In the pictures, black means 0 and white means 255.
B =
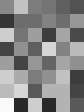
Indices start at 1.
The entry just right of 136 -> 193
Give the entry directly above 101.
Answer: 214
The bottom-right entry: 89
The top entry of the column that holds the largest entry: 136
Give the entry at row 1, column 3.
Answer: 124
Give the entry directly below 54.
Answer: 206
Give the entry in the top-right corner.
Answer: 82
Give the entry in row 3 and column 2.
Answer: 116
